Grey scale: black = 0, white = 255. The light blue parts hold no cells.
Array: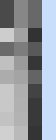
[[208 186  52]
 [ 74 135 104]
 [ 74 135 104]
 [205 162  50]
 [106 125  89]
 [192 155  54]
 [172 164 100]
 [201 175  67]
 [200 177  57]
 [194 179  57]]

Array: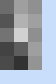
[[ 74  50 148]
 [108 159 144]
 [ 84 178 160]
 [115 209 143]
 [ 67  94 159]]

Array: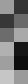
[[198 155]
 [158  52]
 [ 55 106]
 [108 169]
 [177  22]
 [159  13]]

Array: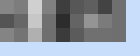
[[132 116 176 111  59  91 112 112 111]
 [134 125 208 128  62  87  95  67 111]
 [ 84 103 199 112  44 100 148 123 111]]

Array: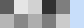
[[182 136 174 126 203]
 [ 92 229 210  49 126]]

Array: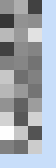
[[128 111 204]
 [146 174  65]
 [ 54 146 142]
 [185 154 226]
 [ 65 140 132]
 [129 134 115]
 [199 111 129]
 [183 153 116]
 [146  98 157]
 [210  88 210]
 [254 199  83]]
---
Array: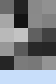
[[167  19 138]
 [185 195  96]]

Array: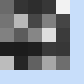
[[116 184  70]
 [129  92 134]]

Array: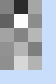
[[ 97 252 140]
 [163 132 183]]

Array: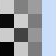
[[ 11 207 123]
 [204  66 150]]

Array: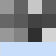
[[102  90  66]
 [152 131  47]]

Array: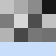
[[123 215  77]
 [179  72 119]]
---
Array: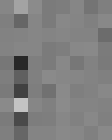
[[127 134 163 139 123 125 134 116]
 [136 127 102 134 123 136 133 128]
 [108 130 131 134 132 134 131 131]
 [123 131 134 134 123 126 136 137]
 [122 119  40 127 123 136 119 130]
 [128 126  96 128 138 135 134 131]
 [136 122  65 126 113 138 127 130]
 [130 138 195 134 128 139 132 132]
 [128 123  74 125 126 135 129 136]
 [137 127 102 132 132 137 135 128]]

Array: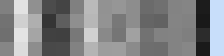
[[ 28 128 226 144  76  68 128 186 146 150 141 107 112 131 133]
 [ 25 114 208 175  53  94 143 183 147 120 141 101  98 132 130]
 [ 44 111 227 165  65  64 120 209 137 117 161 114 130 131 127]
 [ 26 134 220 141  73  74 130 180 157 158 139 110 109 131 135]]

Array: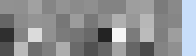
[[137 145 144 161 133 147 139 143 131 131 158 160 123]
 [134 101 140 148 146 119 156 120 142 176 152 183 130]
 [158  47 132 219 145 123 117 105  35 245 123 187 127]
 [144  79 186 110 127 173 106  81 101 164 101  74 132]]

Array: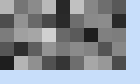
[[ 88 182 117 139 185  40 193 135 110]
 [ 41  77 147 105  73  42 110 138 140]
 [125 124 160 166 208 105  90  30 128]
 [135  86  46  94 148 122 139 131  84]
 [ 75  30 180 144  81  53 110 167 152]]

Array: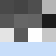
[[181  73  68  78]
 [ 27  86 102 100]
 [199 228  90 254]]

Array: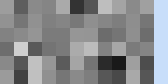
[[160 157  94 138 133 170  51  85 190 164 138]
 [118 146 118 145 128 133 120 143 134 126 142]
 [109 130 138 149 123 123 150 149 108 117 143]
 [133 109 207  89 116 122 171 188 130 167 123]
 [ 77 137  86 193 151  91 165 116  42  25 159]
 [ 86 155  65 192 144 118 138 126  87  73 169]]
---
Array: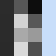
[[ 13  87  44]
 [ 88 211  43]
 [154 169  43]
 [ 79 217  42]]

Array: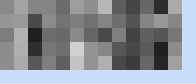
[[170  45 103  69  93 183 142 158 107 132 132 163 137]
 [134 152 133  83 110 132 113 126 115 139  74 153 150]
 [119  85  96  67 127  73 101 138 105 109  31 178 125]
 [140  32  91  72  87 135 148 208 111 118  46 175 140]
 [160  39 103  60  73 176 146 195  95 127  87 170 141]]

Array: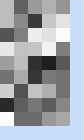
[[149 177 154  98 189]
 [227 199  58 138 189]
 [251 225 237 127  84]
 [126 241 196 194 231]
 [ 88  31  48 189 157]
 [114 120  54 170 114]
 [113 175 194  82 207]
 [134  92 119  94  41]
 [168 152 107 107 252]]

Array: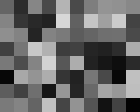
[[136 145 148 126  74 180  73 134  44 101]
 [ 67 203 160 197  97 215  34  41  54 132]
 [ 74 112 111 101  92 122 131  36 131 143]
 [172  45  33  37  65  61 177 200 118  64]
 [ 42  14  22  34 173  87 210 132  77 121]
 [192   8  73 119  34  53 173 148 168   7]
 [190 152 165 105  37 151  22 111  65  93]
 [  3  67  18  84 147  69 193 100 132 122]]

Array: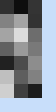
[[ 52  14  48]
 [ 50 164 130]
 [109 220 164]
 [121 154  97]
 [141  76  33]
 [129  94 191]
 [ 28  63 207]]

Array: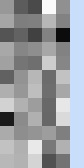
[[144 251  74  92 152]
 [130 183 128 126 166]
 [ 12 130  65  98  84]
 [130 167 142 134 168]
 [134 205 111 117 161]
 [194 108 183 147  97]
 [167 110 190 151 175]
 [231 104 157 177 210]
 [218 103 176 139  26]
 [127 157 148 142 171]
 [177 120 233 176 194]
 [115  81 212 178 184]]

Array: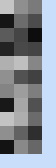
[[122 143 197]
 [ 76 108  22]
 [ 13  69  91]
 [ 68  73  35]
 [134 191 176]
 [ 65  82 144]
 [126 157 132]
 [ 81 167  24]
 [107 174 195]
 [ 46  98 143]
 [103 137  19]]
